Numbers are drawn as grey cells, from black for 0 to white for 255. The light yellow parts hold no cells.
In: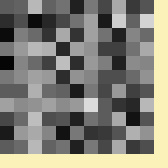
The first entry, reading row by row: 92
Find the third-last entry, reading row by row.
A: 169
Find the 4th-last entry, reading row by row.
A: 71
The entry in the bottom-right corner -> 78
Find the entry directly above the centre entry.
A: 45
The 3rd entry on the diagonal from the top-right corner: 32
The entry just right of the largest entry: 92
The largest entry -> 219
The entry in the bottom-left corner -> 92
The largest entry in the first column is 161
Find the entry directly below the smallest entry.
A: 120
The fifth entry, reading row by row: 114
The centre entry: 146
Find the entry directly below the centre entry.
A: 26
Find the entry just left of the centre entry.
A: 45
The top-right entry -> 84
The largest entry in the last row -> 184
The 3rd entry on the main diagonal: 106
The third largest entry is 205
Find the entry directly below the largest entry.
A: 114
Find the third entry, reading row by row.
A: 184
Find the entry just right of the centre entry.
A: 133
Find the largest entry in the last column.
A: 211
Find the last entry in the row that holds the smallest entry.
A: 133
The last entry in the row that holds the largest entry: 184
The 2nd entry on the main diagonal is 78

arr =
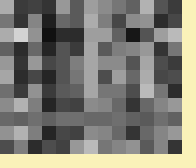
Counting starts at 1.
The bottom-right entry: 52
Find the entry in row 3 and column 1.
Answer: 172
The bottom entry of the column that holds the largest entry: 126
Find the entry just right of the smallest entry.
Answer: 44
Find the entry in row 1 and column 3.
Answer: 65
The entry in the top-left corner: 172
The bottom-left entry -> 77
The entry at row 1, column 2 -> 59
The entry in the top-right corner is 59
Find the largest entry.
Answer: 211
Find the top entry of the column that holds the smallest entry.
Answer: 52
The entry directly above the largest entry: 52
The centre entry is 166
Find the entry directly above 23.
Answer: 139
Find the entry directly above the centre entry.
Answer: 166
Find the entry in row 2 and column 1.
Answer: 118
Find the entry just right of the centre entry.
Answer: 77
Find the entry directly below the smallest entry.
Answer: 37

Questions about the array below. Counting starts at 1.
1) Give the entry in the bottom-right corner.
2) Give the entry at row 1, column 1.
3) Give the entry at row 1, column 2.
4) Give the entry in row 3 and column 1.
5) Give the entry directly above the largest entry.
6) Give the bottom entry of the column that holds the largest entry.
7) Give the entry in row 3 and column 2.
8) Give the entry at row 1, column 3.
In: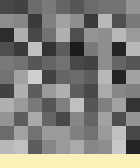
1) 36
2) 72
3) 66
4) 44
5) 86
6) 93
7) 176
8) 107

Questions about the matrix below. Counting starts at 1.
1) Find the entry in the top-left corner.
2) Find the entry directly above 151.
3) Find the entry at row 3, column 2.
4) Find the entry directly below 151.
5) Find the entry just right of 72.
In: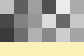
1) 192
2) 159
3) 110
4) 177
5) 130

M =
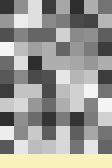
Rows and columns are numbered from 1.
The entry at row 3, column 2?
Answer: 131
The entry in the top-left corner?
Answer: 52
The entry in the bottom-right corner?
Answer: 101
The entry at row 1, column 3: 223
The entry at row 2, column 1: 151
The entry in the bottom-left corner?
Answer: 88
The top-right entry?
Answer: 115
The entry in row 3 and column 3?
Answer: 101
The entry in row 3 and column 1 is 80
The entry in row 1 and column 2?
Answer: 143
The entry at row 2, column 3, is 223

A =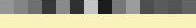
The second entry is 131
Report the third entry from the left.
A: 111
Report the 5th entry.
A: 137
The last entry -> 99

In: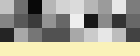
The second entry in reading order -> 110
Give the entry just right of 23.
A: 139
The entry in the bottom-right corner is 66
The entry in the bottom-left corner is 36
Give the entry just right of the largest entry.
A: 23
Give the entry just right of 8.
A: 182
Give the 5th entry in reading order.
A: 211
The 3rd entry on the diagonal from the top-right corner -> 231
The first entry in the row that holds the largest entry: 132

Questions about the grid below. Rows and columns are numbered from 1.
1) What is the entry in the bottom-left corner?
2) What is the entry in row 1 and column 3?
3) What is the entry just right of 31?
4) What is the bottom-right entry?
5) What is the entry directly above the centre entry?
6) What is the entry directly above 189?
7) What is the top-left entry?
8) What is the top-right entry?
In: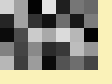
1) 183
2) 3
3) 118
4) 68
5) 17
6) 183
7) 211
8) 104
